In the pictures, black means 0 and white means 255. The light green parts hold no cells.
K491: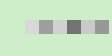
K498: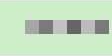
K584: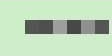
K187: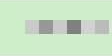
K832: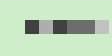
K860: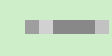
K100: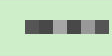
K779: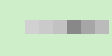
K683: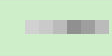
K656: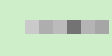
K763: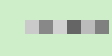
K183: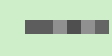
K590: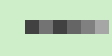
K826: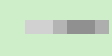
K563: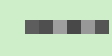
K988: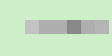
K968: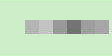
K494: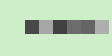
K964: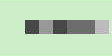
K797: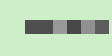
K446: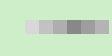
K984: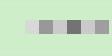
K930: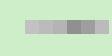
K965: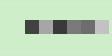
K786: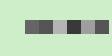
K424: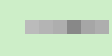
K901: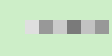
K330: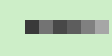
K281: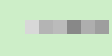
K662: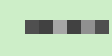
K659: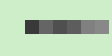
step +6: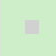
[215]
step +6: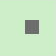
[115]
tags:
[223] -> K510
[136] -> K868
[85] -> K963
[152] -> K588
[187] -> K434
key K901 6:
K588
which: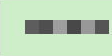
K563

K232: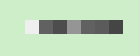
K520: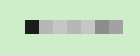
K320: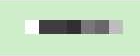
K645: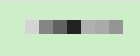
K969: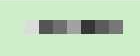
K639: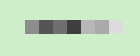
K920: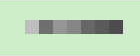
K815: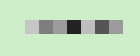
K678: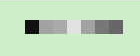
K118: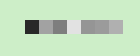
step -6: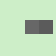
[97 85]
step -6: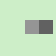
[143  91]

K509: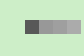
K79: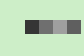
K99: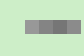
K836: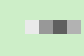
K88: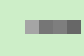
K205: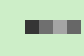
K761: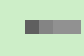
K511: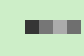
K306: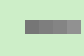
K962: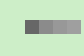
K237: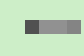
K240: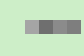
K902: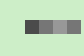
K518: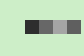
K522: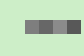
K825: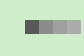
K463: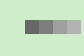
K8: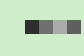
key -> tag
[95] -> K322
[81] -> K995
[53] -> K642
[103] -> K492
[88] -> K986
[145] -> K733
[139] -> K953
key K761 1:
K322
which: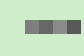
K522
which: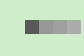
K509
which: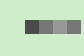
K902

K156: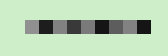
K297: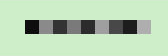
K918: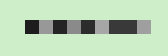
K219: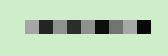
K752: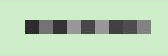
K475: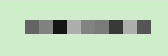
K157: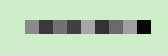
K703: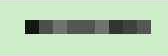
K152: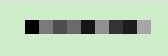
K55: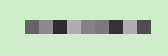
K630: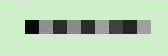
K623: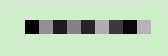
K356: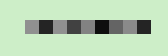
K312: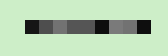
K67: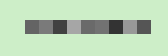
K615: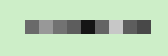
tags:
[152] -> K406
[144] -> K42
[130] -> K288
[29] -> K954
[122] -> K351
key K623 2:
K42
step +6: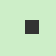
[57]
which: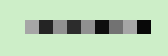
K219
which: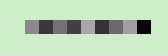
K157
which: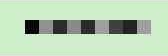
K630

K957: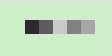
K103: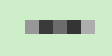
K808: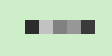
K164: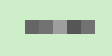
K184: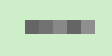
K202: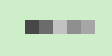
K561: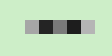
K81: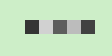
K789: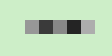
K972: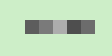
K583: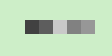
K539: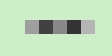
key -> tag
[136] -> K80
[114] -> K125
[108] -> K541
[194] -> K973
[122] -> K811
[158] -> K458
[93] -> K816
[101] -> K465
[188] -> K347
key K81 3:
K816
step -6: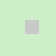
[195]

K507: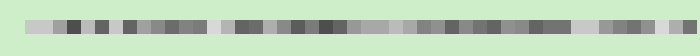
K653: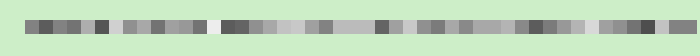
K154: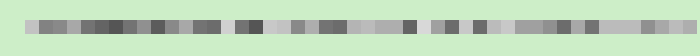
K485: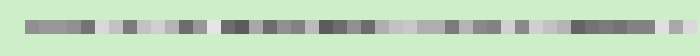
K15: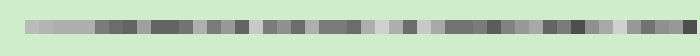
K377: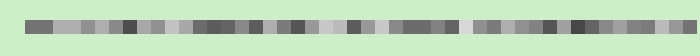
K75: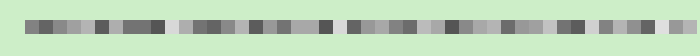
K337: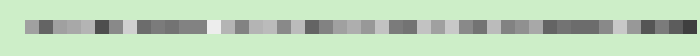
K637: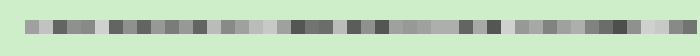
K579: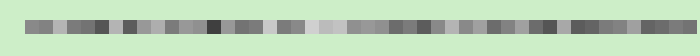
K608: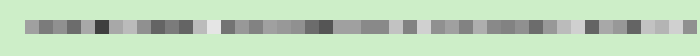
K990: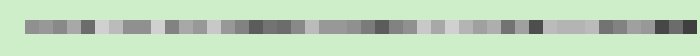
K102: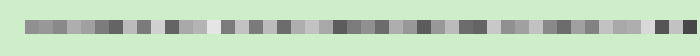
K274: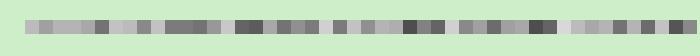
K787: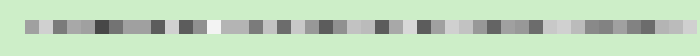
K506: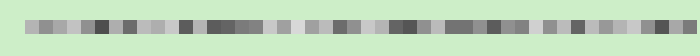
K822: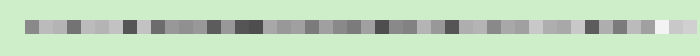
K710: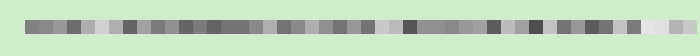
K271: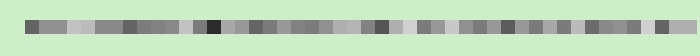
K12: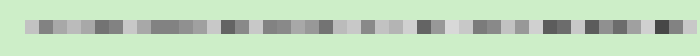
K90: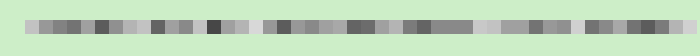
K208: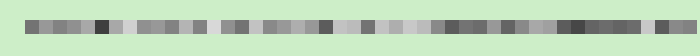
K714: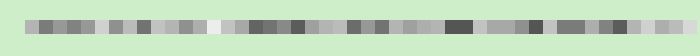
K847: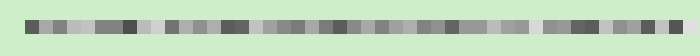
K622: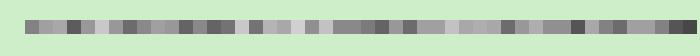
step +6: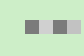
[129 214 129 200]
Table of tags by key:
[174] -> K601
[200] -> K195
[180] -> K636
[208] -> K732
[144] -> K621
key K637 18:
K195
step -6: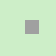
[154]
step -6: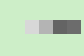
[210 174  94 102]
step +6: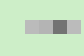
[193 186 121 193]
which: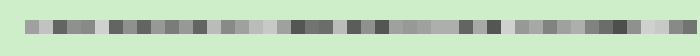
K637

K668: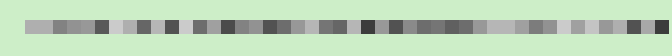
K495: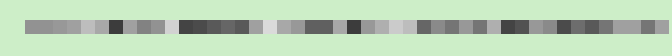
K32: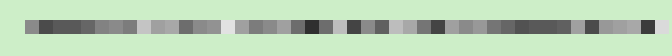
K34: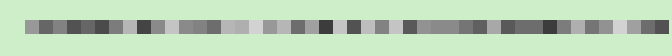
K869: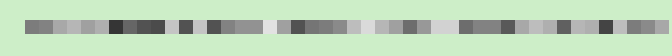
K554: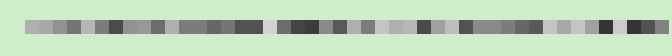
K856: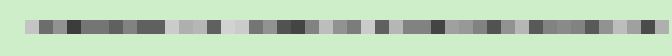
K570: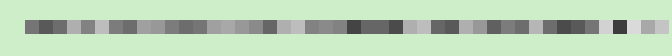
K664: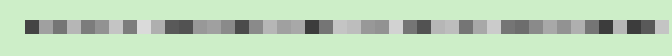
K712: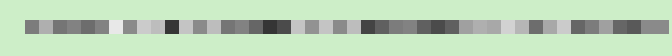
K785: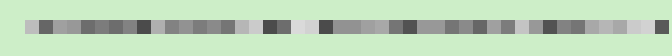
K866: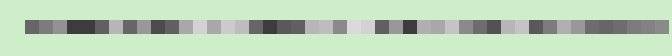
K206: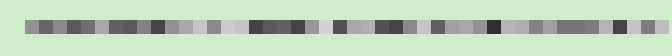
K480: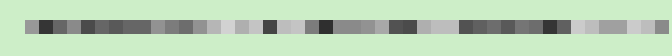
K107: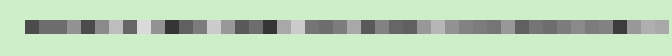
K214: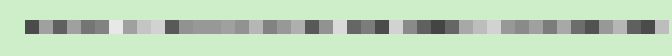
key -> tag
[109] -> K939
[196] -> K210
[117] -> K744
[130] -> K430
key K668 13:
K939
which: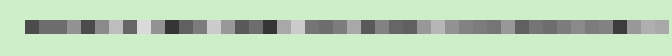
K107
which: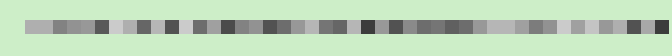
K668
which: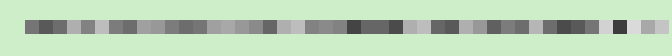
K570
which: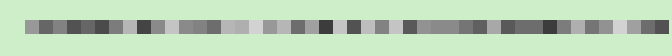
K34
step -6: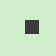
[54]

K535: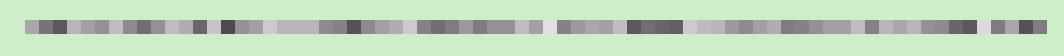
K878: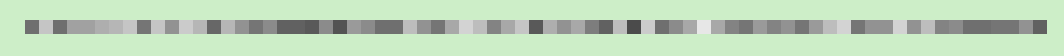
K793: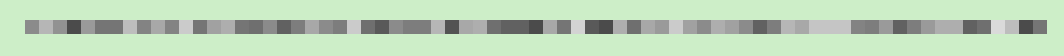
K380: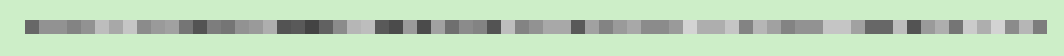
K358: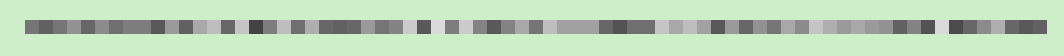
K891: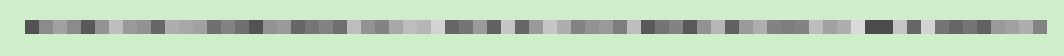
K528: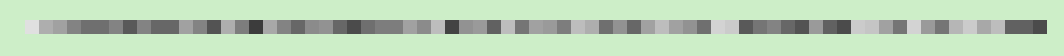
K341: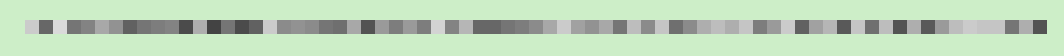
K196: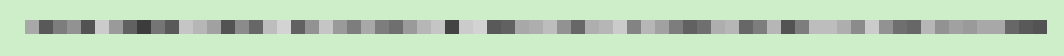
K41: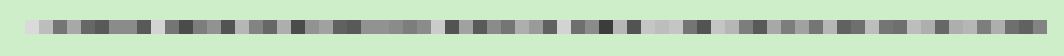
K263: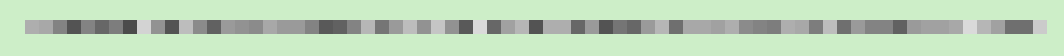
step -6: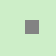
[125]
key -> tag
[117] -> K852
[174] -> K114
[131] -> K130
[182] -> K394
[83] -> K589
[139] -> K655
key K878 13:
K394
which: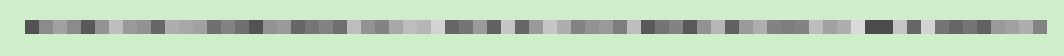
K891
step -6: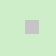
[191]
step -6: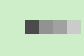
[ 69 140 155 197]
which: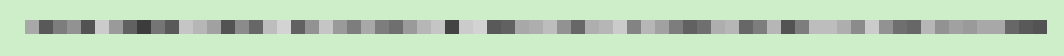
K196

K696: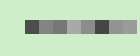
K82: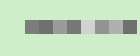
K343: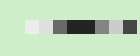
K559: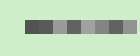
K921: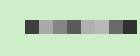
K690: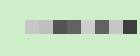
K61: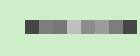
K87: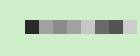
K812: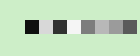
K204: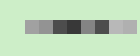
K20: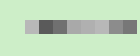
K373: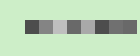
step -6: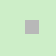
[178]
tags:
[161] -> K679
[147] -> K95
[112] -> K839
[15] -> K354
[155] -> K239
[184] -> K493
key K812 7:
K239
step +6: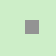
[153]
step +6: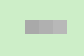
[175 182 190]
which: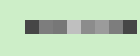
K61

